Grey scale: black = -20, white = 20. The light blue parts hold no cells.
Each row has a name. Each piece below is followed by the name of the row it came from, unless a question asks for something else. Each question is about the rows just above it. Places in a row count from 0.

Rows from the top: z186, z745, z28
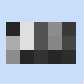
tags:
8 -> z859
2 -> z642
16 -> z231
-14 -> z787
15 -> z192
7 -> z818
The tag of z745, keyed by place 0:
z818
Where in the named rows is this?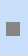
z745, 3
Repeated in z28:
-14
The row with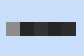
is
z28
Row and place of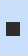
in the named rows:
z28, 4
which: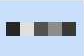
z186

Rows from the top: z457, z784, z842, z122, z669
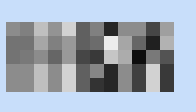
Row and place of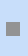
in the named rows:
z457, 3
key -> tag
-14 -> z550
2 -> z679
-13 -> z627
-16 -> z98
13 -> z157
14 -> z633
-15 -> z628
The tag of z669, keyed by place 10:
z157
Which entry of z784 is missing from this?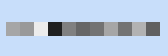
-3
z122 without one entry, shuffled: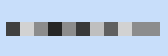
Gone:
1

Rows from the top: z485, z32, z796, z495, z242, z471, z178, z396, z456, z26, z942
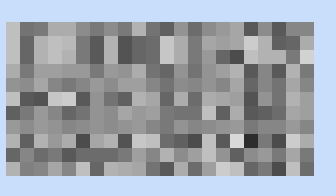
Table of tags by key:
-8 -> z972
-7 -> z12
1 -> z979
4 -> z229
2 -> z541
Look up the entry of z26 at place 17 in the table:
z541
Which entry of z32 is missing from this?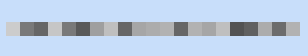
9
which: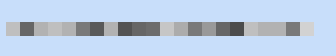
z796
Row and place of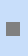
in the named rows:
z942, 1

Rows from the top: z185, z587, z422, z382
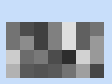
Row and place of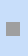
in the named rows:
z382, 5
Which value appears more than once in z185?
-2

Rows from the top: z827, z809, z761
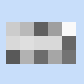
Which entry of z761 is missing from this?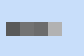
6
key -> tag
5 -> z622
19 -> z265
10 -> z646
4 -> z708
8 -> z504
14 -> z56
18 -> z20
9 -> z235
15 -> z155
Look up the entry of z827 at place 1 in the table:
z235
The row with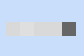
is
z809
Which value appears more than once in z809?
14
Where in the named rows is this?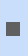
z827, 2
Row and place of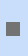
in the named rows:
z761, 4

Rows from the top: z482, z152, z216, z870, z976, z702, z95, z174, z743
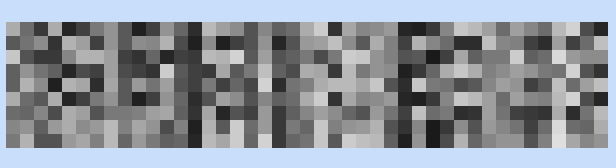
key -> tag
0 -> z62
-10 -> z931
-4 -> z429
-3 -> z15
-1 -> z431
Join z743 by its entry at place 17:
z429
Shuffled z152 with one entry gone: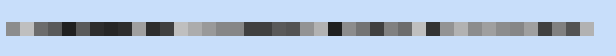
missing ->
-8
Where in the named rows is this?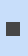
z976, 17
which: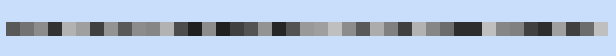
z152

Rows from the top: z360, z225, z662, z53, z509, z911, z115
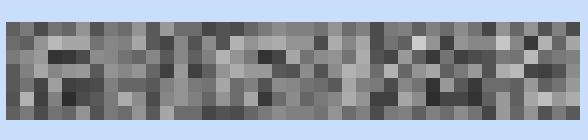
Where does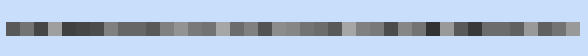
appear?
z509
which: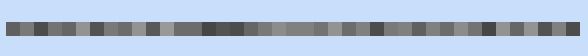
z360
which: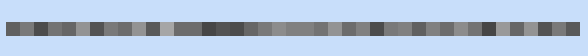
z115

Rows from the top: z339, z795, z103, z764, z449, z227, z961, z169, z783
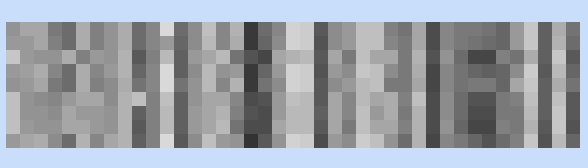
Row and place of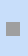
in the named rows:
z764, 1
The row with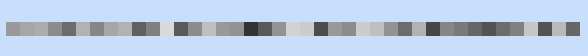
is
z783
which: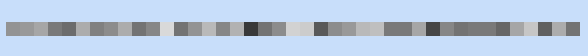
z449
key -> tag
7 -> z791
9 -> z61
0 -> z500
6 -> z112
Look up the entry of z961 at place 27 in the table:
z791

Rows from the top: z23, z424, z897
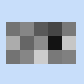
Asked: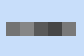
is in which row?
z23
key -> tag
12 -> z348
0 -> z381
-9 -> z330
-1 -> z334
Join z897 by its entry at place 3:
z334
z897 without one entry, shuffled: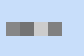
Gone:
-1
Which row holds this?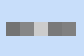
z897
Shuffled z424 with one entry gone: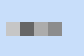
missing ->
-17
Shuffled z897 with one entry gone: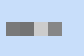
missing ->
0

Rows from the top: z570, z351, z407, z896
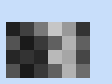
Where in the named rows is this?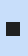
z570, 0
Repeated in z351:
-5
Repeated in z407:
-14

